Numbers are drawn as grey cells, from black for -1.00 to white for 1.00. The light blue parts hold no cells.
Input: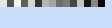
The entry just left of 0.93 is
-0.36
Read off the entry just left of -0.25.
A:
0.93
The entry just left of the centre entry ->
0.41

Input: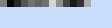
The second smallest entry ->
-0.80
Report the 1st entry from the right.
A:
0.34
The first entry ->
0.01
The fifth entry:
-0.11

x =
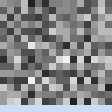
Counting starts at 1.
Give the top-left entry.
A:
0.21
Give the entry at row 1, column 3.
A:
-0.01
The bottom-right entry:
-0.38
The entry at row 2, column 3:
-0.38
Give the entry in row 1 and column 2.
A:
0.09
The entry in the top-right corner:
-0.25
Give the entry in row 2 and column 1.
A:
-0.25
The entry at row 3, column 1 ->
0.33
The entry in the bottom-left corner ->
0.21

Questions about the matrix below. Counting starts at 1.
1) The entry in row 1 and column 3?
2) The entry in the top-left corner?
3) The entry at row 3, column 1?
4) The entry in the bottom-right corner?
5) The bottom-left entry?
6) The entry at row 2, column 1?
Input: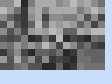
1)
0.45
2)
0.10
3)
0.10
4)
-0.12
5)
-0.35
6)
0.45
